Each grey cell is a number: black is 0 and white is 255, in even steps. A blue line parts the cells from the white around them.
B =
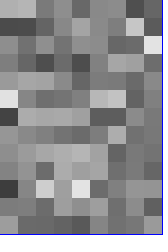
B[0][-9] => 176
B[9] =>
[131, 147, 108, 172, 159, 165, 111, 122, 102]
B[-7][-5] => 160
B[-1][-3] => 113
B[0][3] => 142
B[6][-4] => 93
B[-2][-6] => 158
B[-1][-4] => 133
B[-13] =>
[176, 181, 122, 142, 104, 137, 140, 79, 102]
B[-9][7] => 106
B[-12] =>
[75, 76, 100, 136, 164, 138, 126, 198, 91]
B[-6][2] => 128
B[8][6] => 100
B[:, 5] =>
[137, 138, 140, 129, 124, 183, 93, 125, 162, 165, 108, 158, 133]
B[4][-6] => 138
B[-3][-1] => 148
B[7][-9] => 150
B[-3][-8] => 134
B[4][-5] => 102
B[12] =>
[157, 106, 105, 99, 89, 133, 113, 119, 154]
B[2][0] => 142
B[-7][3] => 169
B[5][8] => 128
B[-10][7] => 160
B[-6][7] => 113
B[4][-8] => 166
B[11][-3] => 111
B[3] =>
[126, 102, 78, 107, 77, 129, 166, 160, 109]

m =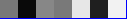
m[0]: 120
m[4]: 231
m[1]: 9
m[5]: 31

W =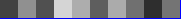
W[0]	66
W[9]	116
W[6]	171

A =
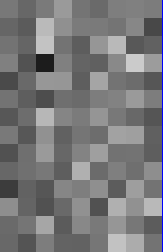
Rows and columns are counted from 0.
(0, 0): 120
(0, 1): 103
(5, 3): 111
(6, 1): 109
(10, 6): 92
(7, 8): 96
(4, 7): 108
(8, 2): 154
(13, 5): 118
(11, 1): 100
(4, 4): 94
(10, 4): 126
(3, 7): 203
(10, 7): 158
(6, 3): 133
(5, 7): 154
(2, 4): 93
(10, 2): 86
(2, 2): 195
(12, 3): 91
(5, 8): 125
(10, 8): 115
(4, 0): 74
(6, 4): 123
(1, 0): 102
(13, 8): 115
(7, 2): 145
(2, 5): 150
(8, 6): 114
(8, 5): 159
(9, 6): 127
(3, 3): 128
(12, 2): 166
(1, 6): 116
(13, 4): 98
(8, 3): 103
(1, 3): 144

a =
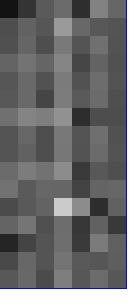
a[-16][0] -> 19
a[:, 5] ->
[130, 88, 112, 99, 109, 107, 77, 111, 107, 88, 100, 45, 97, 123, 86, 108]
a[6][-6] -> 132
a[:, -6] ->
[52, 98, 101, 115, 105, 105, 132, 103, 97, 124, 90, 89, 117, 68, 103, 104]
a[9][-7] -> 107
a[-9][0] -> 84
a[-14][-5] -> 78
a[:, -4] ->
[107, 154, 121, 133, 123, 124, 145, 120, 119, 140, 102, 203, 109, 110, 116, 126]
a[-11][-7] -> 88
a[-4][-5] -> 80
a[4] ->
[86, 105, 82, 123, 82, 109, 83]
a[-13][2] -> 101
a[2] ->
[80, 101, 78, 121, 84, 112, 83]
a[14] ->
[73, 103, 84, 116, 89, 86, 94]
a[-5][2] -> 99
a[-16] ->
[19, 52, 90, 107, 46, 130, 102]
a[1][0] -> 78
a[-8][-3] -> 83
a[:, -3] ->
[46, 104, 84, 70, 82, 90, 45, 84, 83, 58, 67, 140, 55, 58, 89, 87]
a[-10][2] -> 126
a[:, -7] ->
[19, 78, 80, 100, 86, 88, 112, 84, 84, 107, 114, 75, 100, 37, 73, 88]
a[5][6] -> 79

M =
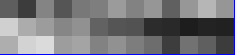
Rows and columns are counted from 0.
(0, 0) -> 94
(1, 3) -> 134
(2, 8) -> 109
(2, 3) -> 157
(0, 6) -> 155
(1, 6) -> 85
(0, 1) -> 60
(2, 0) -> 174
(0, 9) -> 96
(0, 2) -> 132
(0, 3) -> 85

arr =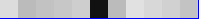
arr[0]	220
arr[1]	187
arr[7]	225
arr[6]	187

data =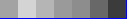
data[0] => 163
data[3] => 154
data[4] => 141
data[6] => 59

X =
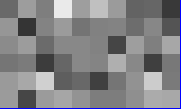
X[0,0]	105
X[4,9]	122
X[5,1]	70
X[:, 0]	[105, 150, 139, 117, 154, 155]
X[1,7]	109
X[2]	[139, 156, 107, 136, 136, 130, 69, 158, 127, 167]
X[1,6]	131
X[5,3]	166
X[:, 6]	[155, 131, 69, 175, 117, 125]
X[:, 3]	[234, 155, 136, 102, 94, 166]
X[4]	[154, 168, 208, 94, 104, 64, 117, 146, 204, 122]
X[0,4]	158
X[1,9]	84

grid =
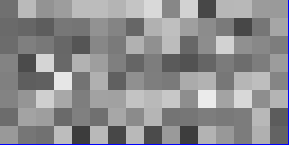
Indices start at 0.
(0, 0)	112
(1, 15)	166
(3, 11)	101
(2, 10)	103
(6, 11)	125
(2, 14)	136
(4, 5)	176
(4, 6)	96
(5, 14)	142
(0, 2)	147
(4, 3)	230
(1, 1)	102
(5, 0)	131
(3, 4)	178
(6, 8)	181
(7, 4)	60
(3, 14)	125
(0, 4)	188
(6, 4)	128
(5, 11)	235
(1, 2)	93
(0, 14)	155
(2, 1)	127
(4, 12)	119
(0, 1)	186
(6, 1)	163
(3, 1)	75
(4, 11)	178
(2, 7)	177
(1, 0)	106
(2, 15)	125
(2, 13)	144
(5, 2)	207
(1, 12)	122
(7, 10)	61
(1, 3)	119
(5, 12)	163

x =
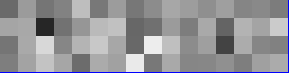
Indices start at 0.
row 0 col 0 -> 106
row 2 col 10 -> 140
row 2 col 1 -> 169
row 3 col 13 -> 126
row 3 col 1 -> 163
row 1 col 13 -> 179
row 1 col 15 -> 203
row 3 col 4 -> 108
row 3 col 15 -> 171
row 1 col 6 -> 193
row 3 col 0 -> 126
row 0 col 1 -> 155
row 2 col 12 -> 67
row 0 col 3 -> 130
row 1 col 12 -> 100
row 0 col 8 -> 140
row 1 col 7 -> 103
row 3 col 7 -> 234
